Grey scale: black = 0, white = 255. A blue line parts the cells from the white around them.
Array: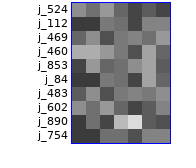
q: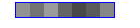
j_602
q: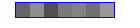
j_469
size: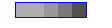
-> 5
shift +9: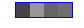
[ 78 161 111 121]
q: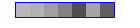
j_460

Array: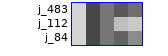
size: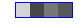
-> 4
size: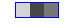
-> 3
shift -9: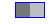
[110 181]

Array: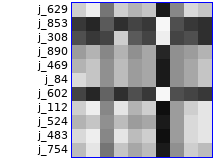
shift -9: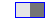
[220 108]
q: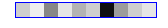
j_112
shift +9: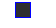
[56]
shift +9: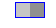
[206 153]

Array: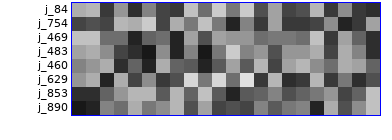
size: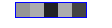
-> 5
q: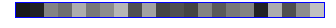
j_890
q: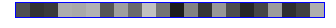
j_754
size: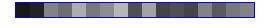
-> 17

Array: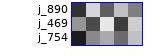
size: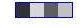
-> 4
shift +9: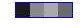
[ 37 146 179 116]
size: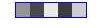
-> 5
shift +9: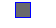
[116]
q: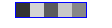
j_890
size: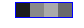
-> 4
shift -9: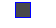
[64]

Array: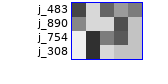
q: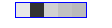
j_308
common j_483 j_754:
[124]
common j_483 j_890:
[216]
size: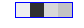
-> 4
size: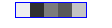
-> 5
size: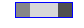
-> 4
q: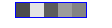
j_483

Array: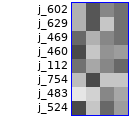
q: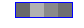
j_469
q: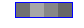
j_112
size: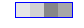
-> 4
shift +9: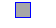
[176]
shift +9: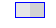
[239 219]
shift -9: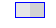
[221 201]

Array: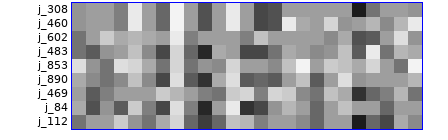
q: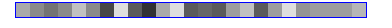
j_890
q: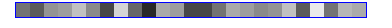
j_483

